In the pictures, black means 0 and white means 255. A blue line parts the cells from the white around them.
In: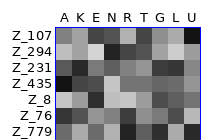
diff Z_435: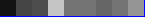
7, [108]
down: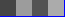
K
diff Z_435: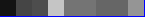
7, [108]
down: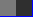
G
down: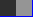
E

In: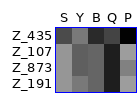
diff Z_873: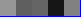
3, [30]
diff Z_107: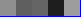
0, [150]

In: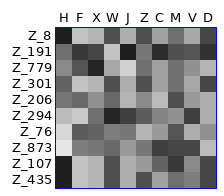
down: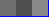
Z
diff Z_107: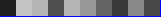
4, [174]
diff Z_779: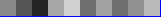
9, [180]
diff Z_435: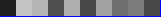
5, [79]
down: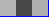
D
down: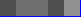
M
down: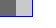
F

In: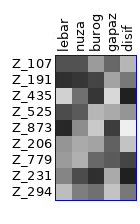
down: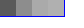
nuza
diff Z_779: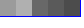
4, [68]
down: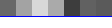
gapaz
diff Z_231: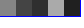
1, [76]
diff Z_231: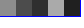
0, [133]
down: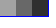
burog

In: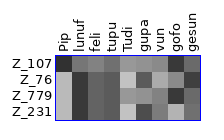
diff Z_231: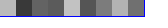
5, [77]
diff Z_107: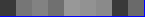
0, [49]
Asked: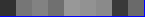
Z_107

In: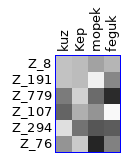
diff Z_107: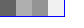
3, [249]
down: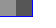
mopek
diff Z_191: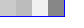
0, [194]
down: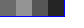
mopek
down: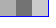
Kep

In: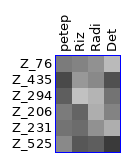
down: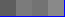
petep
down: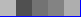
Det
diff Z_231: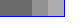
0, [115]
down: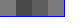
petep
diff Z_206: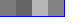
2, [174]
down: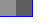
Radi

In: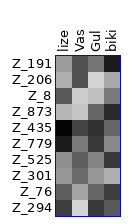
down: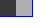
biki
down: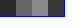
biki
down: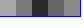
biki
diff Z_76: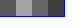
0, [95]

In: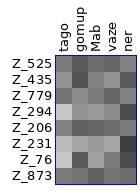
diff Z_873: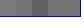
4, [109]
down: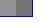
tago

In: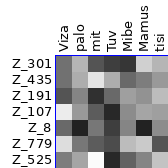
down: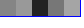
palo
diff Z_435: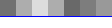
2, [228]
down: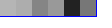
palo

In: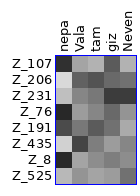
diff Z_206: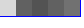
3, [105]
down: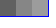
Vala
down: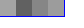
Vala
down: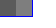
tam
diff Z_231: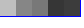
3, [60]

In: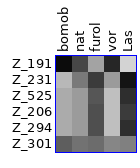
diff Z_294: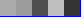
4, [46]
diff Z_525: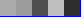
2, [86]
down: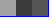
furol
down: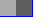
bomob
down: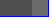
furol
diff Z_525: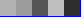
0, [171]

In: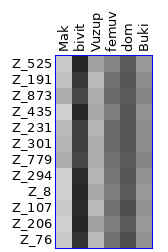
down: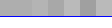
Vuzup
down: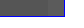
dom
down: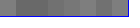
femuv
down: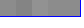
Buki

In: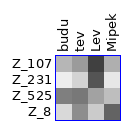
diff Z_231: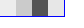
1, [211]
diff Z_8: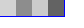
0, [217]
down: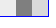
budu
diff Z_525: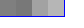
3, [190]
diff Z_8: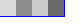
3, [99]
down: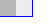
budu
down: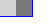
tev

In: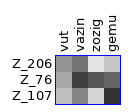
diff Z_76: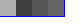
0, [168]
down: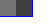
vazin
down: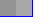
vut
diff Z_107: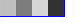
1, [132]

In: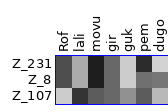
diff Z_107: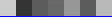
4, [145]
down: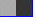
lali

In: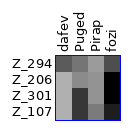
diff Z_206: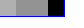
1, [139]
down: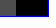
fozi

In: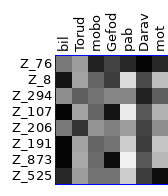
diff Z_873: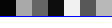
2, [107]
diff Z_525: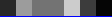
6, [12]
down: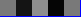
bil
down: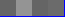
mobo
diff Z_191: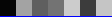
2, [101]
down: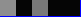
bil

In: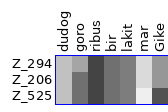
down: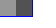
Gike
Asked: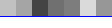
Z_294
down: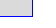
mar
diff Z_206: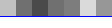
2, [68]

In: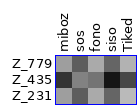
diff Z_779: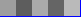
4, [178]
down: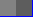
sos
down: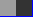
miboz

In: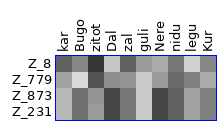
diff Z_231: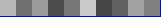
3, [70]
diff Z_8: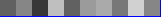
3, [197]
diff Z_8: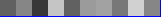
6, [170]
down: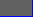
nidu
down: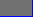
Bugo
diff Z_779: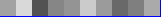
3, [141]

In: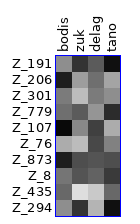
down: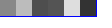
zuk
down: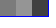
delag
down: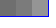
delag
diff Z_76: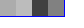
2, [72]

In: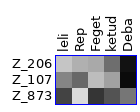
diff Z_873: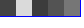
2, [53]
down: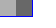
Rep
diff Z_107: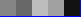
4, [11]
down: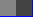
leli
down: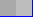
Feget
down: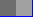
ketud

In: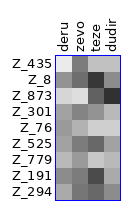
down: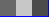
teze
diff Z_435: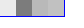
2, [193]
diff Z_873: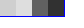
0, [214]

